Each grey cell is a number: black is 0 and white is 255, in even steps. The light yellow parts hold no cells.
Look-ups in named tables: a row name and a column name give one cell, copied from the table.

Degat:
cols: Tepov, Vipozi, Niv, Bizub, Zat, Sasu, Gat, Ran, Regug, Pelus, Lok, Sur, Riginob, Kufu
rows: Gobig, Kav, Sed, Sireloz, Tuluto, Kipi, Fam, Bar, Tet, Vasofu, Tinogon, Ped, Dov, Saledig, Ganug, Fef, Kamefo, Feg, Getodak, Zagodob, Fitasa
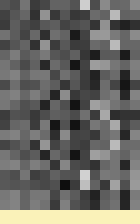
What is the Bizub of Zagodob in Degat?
119
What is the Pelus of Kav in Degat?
107
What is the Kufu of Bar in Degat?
123
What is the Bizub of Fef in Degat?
92
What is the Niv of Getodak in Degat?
88
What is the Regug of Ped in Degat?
112
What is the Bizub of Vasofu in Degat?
125
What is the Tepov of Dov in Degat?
66
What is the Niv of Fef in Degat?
78
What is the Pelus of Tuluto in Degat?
106
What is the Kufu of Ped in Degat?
51

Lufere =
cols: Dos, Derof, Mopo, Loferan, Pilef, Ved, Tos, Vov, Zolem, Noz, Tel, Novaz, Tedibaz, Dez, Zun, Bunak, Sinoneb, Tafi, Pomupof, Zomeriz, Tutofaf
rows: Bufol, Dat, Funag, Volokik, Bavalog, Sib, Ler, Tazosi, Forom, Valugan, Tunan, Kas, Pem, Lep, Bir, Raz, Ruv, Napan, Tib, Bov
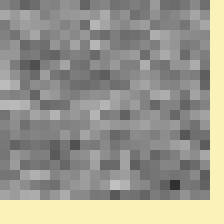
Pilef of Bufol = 133
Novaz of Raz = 128
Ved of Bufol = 130
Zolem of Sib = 125
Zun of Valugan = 132
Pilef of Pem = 126
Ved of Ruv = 123
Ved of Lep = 130
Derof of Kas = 146
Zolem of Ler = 113
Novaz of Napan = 152
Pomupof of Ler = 148
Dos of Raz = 118
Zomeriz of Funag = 147
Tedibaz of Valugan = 152
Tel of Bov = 121

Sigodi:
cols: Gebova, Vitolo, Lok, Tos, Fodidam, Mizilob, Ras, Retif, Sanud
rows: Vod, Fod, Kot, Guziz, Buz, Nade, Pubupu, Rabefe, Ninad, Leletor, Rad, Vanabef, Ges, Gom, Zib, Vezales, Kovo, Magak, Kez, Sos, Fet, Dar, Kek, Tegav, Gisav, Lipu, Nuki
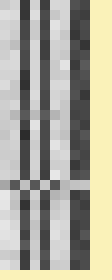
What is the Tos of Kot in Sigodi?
203
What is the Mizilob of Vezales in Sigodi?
212
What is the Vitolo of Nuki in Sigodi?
212
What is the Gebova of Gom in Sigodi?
197
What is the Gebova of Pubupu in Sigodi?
215
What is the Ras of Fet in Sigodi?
208
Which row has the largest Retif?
Kez

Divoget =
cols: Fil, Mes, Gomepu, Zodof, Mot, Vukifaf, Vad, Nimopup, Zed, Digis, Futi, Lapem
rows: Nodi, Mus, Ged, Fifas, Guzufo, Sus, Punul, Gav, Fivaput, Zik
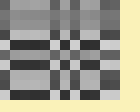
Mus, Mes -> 141
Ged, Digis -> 147
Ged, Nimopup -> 110
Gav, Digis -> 173
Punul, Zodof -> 50
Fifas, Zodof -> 187
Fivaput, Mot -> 178
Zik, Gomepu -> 52
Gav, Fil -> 81
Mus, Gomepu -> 138
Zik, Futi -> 205
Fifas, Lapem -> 74
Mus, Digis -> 137
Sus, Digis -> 159
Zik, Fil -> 203

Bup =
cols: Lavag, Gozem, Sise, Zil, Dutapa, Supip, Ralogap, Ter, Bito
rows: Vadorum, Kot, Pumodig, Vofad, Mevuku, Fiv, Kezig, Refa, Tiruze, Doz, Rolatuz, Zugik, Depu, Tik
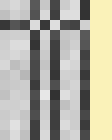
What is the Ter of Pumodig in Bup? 67
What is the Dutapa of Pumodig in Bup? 56
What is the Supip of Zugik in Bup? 63
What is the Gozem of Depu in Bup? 225
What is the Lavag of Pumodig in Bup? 55
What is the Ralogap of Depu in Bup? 219
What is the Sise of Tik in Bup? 192
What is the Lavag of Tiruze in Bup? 199
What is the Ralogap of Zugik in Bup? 209
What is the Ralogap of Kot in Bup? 221
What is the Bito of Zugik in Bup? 72
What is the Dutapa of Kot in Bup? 217
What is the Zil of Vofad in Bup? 62
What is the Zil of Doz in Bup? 78

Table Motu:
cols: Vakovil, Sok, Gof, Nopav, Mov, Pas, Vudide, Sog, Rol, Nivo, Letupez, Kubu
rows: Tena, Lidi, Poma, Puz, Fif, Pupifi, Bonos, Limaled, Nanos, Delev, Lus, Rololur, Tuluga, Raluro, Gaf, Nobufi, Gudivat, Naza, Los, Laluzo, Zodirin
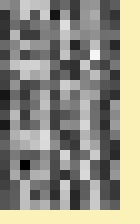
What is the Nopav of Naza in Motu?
175
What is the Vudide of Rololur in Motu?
83
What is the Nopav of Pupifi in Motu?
97
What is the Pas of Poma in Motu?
108
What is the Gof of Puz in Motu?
60
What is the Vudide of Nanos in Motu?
205
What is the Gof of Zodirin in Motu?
190

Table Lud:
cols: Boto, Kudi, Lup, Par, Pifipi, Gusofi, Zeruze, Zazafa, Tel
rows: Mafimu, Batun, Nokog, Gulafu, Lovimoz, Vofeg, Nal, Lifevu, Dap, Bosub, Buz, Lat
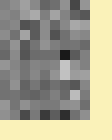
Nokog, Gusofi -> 104
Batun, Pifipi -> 127
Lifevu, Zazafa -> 156
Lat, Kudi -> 127
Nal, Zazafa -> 146
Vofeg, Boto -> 104
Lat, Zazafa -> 113
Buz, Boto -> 150
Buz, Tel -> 111
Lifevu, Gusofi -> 147
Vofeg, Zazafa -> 91
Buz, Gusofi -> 122
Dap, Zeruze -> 101

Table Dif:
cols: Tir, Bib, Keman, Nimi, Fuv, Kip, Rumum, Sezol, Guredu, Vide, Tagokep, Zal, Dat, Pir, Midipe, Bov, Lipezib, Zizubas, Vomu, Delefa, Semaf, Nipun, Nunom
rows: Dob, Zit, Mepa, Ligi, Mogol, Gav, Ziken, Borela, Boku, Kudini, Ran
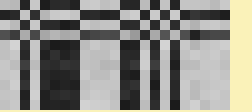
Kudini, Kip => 42
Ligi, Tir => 80
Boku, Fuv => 43
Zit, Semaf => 45
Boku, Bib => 206
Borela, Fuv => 39
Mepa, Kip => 42
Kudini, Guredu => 196
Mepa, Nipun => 201
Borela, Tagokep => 189
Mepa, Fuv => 42
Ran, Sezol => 40
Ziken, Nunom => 191

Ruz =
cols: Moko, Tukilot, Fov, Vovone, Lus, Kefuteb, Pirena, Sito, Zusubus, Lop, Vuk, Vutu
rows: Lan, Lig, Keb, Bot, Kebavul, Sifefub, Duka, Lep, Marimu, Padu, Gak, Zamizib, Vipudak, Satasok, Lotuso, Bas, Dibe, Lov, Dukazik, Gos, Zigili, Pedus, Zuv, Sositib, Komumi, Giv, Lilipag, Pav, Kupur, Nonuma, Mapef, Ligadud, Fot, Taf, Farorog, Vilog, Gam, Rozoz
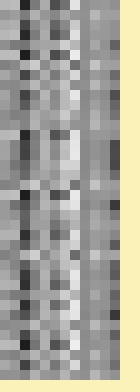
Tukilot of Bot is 188
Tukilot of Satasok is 187
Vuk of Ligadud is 136
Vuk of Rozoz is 156
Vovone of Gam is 132
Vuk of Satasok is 151
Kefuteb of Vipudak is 143
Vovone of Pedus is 153
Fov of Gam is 65
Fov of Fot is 144
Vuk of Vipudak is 156

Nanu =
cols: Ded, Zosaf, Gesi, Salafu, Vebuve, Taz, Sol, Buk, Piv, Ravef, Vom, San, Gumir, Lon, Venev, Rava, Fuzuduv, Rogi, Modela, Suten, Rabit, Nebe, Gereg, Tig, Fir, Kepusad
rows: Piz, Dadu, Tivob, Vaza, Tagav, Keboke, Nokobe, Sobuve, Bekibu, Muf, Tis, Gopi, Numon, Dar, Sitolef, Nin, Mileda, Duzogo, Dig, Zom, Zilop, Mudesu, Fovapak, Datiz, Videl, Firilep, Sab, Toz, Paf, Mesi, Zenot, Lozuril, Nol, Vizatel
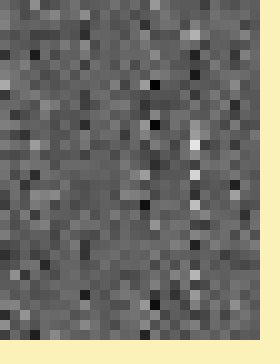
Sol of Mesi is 108
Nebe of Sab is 84
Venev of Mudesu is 72
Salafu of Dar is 92
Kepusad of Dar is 116
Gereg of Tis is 120
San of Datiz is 83
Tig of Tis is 44
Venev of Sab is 105
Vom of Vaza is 99
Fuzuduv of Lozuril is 70
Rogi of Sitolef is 68
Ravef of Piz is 92
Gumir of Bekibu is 68
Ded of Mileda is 116
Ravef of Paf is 85
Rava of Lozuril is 133

